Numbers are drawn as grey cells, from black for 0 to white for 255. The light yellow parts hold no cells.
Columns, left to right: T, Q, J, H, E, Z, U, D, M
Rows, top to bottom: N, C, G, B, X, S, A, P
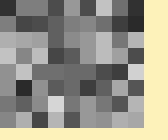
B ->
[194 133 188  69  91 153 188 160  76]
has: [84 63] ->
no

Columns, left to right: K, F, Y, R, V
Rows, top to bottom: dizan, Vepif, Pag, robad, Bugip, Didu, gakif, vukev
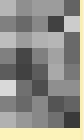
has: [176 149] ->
yes
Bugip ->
[ 92  65  92 168 120]
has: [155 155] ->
yes
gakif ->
[128 106 135  85  98]

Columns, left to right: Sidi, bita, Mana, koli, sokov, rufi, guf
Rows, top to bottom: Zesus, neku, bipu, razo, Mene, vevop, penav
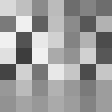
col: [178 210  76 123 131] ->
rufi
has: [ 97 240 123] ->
no
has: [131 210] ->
no
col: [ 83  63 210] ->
bita

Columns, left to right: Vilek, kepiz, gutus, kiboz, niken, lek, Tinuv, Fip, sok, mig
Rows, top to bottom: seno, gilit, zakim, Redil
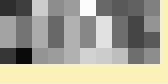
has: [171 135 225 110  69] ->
no
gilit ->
[163 116 171 104 177 135 225 110  69 148]

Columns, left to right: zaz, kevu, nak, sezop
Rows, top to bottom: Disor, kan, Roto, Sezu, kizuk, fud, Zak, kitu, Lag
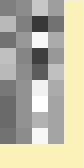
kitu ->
[106 146 178 164]
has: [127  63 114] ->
no
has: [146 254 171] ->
no

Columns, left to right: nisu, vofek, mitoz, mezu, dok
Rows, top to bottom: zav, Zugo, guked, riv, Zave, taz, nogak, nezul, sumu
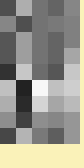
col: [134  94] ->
mezu
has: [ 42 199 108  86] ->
no

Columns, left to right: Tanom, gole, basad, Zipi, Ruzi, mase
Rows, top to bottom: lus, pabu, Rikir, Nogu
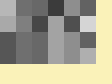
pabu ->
[169 127  71 163  79 213]
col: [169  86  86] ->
Tanom

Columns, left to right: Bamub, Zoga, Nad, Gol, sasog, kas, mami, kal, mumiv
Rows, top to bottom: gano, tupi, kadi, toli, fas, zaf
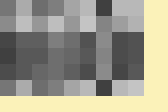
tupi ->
[139 190 151 190 151 196 132 158 178]
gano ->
[118 171 110 126 165 184  64 184 184]
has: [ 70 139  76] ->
no
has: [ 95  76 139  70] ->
yes
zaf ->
[118 171 110 126 165 184  64 184 196]
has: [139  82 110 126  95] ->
no

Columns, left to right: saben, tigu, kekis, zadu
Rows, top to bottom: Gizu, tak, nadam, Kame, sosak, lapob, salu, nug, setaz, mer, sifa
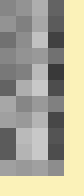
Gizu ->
[134 147 174  99]
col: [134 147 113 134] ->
saben
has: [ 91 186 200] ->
yes
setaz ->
[ 91 186 200  84]
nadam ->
[113 141 193  65]
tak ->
[147 128 167  91]
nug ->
[160 153 180  71]

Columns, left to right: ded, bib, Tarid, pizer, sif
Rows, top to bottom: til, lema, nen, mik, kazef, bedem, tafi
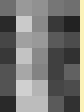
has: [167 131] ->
yes
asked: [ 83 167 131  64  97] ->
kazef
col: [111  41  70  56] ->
ded
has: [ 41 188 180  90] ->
no

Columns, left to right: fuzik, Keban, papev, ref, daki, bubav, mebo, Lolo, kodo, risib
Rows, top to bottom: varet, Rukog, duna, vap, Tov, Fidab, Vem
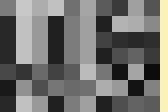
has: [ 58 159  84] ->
yes
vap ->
[ 40 193 153  32 124 159  32  78  99  58]
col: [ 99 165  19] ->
kodo
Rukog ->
[ 40 193 153  32 124 159  32 179 173 137]
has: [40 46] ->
yes
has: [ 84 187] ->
no

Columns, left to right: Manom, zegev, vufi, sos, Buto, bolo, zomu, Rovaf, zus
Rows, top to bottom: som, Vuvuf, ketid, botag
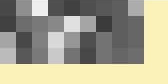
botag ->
[187  87 121 201 115  72 115 102 109]
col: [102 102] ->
zus

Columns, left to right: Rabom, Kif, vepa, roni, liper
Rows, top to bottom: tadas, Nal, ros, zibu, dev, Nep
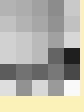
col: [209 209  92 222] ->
Rabom
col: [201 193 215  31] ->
liper
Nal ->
[193 179 167 146 193]
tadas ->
[179 173 161 140 201]
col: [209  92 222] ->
Rabom
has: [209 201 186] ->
yes

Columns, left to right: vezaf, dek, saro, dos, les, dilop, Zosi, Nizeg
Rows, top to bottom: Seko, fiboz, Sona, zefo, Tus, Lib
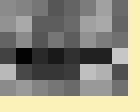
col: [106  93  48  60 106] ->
les
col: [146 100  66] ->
vezaf
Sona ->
[100 139  86 118  93 146 124 112]
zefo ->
[ 66   3  41  25  48  33  33 198]
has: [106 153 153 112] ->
yes
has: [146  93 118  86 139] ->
no

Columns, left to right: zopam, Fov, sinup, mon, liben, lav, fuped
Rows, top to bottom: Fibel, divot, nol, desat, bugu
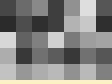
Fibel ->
[ 70 106 137  63 145 222  85]
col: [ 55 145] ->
liben
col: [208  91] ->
mon
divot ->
[ 42  77  48  63 179 200  48]
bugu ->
[193 151 172 186 145 186 129]

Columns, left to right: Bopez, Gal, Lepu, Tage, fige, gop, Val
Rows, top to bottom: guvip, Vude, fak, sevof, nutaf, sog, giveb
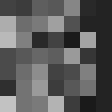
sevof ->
[ 75  88 102  95 153  53  34]
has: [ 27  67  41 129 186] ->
no
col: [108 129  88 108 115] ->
Gal
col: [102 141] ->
Lepu
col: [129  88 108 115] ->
Gal
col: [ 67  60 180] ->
Tage

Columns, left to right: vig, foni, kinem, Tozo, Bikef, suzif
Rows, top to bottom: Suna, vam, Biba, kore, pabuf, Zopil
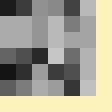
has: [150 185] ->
yes
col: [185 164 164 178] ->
suzif
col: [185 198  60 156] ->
Tozo
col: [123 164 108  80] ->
Bikef
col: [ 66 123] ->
Bikef
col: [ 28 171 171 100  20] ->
vig

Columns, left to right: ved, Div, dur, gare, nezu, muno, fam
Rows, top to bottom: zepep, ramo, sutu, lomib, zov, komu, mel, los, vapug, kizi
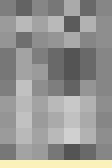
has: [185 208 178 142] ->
yes
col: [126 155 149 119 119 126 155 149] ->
ved
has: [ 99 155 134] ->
no
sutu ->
[149 111 142 149 170 134 142]
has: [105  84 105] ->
yes
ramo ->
[155 185 163 185  91 178 142]
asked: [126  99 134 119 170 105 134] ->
zepep

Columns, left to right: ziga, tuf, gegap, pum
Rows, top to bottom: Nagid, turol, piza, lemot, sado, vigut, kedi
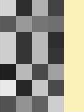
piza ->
[206  53 185  46]
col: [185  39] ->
tuf
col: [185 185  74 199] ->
gegap
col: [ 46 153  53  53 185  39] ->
tuf

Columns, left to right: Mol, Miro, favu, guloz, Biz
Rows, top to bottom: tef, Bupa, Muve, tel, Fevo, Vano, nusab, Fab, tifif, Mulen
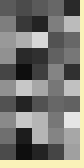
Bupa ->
[126  56  35 126 187]
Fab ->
[138 199 181 119 229]
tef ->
[ 90  75  90 103  41]
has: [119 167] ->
no
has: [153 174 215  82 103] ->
yes
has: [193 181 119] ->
no
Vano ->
[145 199 167 119 193]

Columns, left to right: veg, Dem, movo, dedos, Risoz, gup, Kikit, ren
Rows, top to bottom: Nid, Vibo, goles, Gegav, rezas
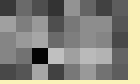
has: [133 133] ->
no
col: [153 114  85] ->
Dem
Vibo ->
[160 126 153  78 120 141 141  85]
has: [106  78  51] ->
yes
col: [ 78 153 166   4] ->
movo
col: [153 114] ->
Dem

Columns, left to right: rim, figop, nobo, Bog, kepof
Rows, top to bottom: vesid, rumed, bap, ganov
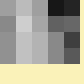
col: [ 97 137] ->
Bog
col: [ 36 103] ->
kepof

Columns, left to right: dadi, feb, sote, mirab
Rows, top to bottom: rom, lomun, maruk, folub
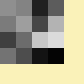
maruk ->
[ 63 108 199 219]
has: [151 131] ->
no
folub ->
[115  77  19   4]
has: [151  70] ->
no
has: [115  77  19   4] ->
yes

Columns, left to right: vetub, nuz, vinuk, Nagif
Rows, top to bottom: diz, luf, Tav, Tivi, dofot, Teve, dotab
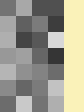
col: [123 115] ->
vinuk
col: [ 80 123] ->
vinuk
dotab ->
[108 201 115 175]
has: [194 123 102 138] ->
no
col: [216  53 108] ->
Nagif

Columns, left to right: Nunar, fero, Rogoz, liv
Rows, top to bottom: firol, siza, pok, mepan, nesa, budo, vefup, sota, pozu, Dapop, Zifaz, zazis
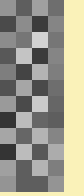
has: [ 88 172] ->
yes
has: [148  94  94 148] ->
yes
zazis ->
[148  94  94 148]

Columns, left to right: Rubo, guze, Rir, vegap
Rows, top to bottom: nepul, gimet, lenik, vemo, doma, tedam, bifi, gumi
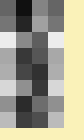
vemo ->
[168  56  86 168]
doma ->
[174  70  49 174]
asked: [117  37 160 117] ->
gimet
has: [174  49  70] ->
no
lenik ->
[236 138  94 236]

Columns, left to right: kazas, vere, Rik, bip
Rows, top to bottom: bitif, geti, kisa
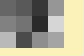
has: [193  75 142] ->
no
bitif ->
[102  89  55 150]
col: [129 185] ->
kazas
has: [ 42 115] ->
no

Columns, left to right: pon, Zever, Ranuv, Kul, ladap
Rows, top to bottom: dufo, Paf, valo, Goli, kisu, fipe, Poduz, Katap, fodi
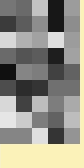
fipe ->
[ 77  44  52 112 112]
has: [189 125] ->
yes
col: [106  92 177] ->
Zever

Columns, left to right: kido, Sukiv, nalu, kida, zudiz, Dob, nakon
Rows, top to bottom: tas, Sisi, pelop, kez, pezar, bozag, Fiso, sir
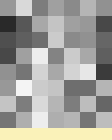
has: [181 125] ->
yes
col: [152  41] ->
kido
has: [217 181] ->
yes
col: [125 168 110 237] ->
nalu
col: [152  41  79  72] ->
kido
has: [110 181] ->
yes
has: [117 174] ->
yes

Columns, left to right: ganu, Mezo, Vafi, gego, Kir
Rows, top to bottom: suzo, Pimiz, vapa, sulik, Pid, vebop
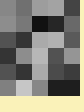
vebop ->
[128 198 135  30  30]
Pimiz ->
[141 120  17  38 105]
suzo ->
[135 112 157 163  68]

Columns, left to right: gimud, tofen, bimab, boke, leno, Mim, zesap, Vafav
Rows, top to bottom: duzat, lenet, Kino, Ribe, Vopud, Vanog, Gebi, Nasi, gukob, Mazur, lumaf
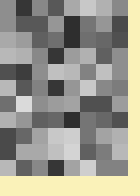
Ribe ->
[184 177 136  54 156 177  96 142]
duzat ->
[142  54 136  88 169 200 177 136]
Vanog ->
[184  88 130  54 150 200 136 124]
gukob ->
[ 74 103 163 200 206 117 163 177]
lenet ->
[142  88  88 150  46 117 150  74]

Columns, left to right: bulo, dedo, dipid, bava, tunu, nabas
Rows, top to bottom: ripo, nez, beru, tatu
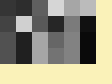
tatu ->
[ 81  32 166 115 130  10]
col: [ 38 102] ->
bava
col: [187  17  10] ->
nabas
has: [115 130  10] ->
yes
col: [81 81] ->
bulo
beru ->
[ 81  32 166 102 130  10]

